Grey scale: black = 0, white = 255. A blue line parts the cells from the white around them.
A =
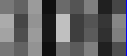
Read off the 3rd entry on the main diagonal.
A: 155
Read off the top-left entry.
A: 120
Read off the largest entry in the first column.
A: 171
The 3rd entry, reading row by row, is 155
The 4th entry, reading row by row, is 16
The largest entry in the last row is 147
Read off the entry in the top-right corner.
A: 70
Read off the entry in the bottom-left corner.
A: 120
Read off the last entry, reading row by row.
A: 78
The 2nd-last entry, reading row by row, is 32
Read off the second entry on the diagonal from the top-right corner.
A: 54

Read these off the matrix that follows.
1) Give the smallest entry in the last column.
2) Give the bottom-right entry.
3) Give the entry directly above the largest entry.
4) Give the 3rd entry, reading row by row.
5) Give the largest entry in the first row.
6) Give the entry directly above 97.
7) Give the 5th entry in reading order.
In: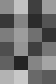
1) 50
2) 91
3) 36
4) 63
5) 194
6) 78
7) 56

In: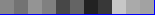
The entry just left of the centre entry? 71
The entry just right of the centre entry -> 34
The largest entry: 199

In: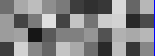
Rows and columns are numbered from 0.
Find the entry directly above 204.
55
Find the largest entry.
223
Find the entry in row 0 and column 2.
189
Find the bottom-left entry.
61
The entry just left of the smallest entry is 162
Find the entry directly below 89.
102
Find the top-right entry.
183
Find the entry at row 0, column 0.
110
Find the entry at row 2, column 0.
156
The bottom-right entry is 135
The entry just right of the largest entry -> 67
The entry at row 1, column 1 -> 67
